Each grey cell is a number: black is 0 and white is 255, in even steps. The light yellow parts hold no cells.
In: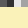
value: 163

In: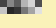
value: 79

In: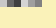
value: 129

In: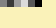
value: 1

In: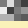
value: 63

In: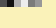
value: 152

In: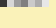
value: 231

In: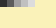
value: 220

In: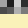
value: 46
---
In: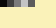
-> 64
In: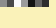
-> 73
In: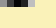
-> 61
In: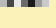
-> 71
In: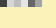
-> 214
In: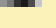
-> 118
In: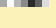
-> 251
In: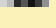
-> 185
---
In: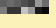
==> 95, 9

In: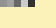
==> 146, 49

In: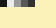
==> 23, 49

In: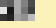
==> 104, 187

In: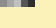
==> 141, 46

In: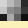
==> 212, 15

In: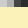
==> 204, 44

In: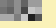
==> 126, 86

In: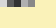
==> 215, 136
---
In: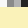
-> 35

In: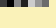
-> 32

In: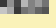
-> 183

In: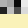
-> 234

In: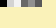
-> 104

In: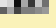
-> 166

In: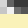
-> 56

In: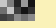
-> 153

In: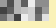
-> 95
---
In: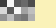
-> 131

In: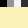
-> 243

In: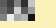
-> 168

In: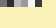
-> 185

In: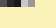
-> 25

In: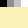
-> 196

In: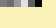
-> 154

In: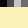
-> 196

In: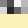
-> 103

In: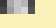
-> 198
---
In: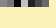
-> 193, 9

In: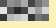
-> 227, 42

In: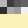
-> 240, 46

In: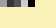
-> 204, 6

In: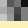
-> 199, 19

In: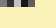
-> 194, 23

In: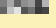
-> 226, 57
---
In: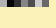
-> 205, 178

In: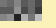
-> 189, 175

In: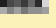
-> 214, 171

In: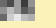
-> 232, 205

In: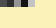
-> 195, 149

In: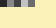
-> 194, 136
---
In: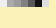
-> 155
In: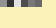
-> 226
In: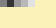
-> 155
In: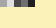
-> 73
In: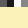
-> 250
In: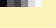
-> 67
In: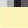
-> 32
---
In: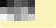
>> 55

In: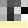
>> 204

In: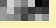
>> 26

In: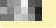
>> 76

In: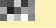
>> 134

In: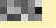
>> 209

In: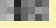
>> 117

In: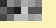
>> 130
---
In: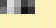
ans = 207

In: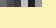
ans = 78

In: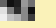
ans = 194

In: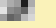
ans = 99

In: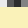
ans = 88

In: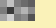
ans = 207
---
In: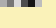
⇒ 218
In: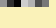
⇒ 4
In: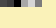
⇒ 0
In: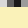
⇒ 27
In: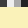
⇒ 168
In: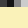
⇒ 133
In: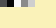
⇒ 249
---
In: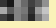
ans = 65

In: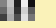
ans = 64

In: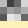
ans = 89

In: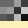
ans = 89

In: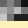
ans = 198

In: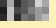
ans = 44

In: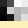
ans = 0

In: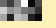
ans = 163
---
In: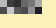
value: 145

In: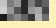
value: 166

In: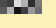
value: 151

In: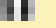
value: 28

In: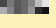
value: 43

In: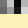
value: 24

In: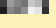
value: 226

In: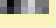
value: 134

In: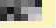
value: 178
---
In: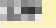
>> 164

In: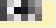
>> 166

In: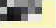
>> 159

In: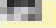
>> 145

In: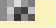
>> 124

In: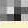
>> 196
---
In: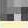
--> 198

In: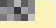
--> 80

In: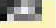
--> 127

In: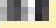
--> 37

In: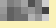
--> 151

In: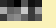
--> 58

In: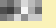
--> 201

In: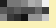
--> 148
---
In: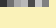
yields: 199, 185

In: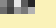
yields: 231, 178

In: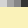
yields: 212, 165

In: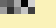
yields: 209, 197

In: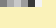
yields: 243, 200

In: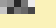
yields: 236, 196

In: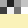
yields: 254, 240

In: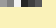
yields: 242, 155

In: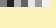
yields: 242, 230

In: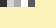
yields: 255, 212
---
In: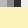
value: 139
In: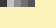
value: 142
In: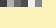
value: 78
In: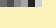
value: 165
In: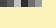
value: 45
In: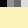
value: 146
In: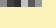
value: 195
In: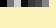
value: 58
